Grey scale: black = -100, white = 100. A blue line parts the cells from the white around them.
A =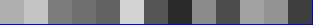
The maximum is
65
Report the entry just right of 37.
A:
53
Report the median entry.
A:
-2
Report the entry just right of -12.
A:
-23
